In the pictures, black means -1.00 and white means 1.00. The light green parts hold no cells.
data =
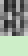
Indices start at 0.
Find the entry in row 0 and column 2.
-0.26
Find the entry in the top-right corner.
0.12
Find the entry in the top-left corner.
0.45
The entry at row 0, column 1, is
-0.71
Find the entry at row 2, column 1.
-0.71
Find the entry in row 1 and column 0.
0.23
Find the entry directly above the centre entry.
-0.59
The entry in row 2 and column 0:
0.23
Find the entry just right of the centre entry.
0.23
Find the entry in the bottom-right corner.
0.56

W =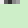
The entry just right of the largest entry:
-0.26
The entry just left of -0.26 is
0.85
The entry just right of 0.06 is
0.26

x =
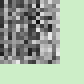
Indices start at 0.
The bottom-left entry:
0.04
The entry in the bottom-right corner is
0.37
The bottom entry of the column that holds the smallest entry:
0.37
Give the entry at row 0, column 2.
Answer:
-0.53
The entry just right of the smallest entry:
0.71
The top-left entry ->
-0.65
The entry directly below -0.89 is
0.15
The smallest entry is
-0.89
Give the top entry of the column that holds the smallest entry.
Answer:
-0.53
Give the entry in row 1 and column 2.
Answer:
-0.43
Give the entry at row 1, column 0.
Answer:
-0.65
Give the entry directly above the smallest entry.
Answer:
0.48
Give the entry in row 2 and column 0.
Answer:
-0.31
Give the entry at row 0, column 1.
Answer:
0.48
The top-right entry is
0.25

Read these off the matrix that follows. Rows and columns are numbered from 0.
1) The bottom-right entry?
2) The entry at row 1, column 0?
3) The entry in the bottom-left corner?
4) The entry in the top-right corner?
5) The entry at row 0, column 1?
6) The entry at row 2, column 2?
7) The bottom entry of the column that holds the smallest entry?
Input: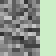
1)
0.08
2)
0.21
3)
0.21
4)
-0.26
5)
-0.16
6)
0.08
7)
-0.03

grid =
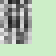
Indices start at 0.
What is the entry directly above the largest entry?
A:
0.42
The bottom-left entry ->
0.66
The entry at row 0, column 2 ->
-0.74
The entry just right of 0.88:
-0.05
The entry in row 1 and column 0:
0.66
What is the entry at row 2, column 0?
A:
0.42
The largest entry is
0.88
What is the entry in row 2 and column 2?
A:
-0.50
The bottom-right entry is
0.66
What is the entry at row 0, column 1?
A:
0.55
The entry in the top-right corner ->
0.06
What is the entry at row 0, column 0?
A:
-0.05
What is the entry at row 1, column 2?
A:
0.17

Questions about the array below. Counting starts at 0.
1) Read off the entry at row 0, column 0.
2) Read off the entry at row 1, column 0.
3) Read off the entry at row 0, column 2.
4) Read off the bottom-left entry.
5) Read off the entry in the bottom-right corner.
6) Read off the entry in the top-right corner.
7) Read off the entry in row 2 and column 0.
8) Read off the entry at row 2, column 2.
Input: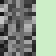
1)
-0.82
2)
0.08
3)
0.08
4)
-0.72
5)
-0.35
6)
-0.60
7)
0.54
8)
-0.47

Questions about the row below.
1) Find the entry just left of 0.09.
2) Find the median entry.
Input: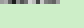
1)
-0.78
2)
-0.01

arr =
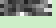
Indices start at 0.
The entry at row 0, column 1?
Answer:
-0.08
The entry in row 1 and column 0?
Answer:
-0.65
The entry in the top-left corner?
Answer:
0.15
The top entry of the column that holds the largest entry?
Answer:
-0.28
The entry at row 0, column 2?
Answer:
-0.65
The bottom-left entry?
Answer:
-0.65
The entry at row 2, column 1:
-0.18
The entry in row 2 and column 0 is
0.02
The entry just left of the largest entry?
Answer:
0.28
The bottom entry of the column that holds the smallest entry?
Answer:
0.28
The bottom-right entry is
-0.52
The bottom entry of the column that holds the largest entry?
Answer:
0.95
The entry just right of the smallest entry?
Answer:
-0.39
